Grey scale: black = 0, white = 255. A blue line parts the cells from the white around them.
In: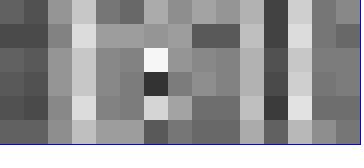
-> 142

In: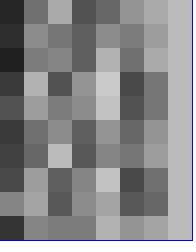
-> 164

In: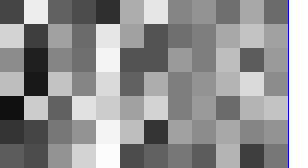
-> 61

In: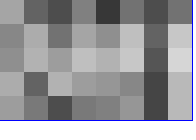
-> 69

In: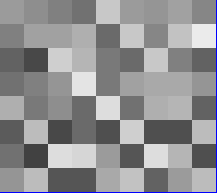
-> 155
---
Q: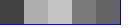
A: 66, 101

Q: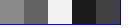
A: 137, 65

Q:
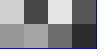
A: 207, 44

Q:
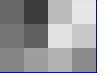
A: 103, 139

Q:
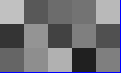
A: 193, 127

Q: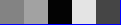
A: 131, 69

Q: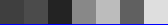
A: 63, 222

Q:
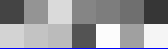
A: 68, 245
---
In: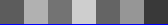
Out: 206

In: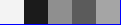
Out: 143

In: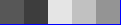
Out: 229

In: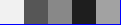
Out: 136

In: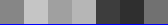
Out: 182

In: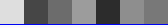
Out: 156

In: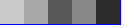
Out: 88

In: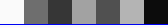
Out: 161

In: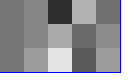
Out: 170

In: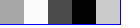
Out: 75
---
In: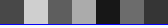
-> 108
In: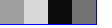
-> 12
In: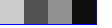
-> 145
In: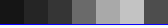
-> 195
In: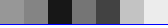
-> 195
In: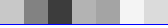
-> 244
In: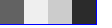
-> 204
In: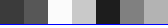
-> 128
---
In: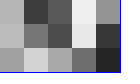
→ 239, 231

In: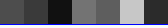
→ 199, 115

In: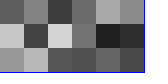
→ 212, 198

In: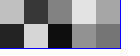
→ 227, 214

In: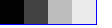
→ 235, 189

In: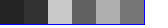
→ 201, 175

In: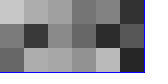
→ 199, 186

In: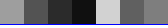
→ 210, 158

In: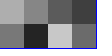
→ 200, 174

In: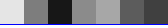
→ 229, 167
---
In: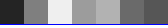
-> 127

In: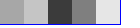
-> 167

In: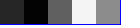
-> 96

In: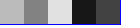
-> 130

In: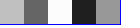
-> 152

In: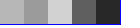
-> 155

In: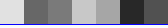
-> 122

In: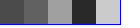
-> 97

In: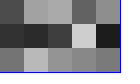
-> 122

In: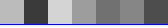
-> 134
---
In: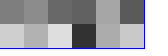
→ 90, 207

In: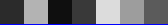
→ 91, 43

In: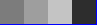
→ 45, 124

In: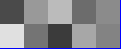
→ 139, 224

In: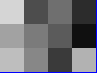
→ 44, 190

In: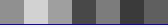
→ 95, 144

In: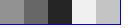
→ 196, 146
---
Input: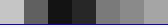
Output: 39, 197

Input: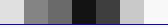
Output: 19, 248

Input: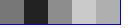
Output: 141, 202

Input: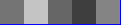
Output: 102, 196

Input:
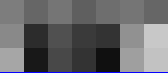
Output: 58, 200

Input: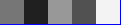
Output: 152, 243

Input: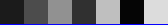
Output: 48, 220
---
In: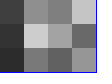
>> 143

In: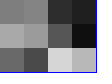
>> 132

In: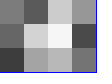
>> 90

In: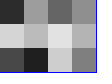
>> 157

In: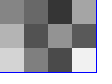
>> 104

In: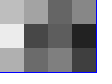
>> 163
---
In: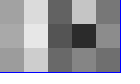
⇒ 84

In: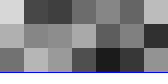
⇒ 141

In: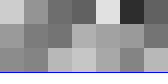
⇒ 116

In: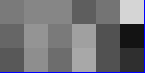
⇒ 122

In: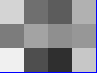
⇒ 143

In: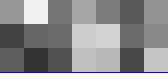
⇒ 108

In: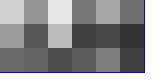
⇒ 188

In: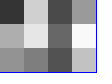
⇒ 103

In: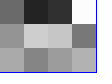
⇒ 198

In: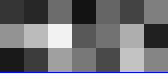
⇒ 242
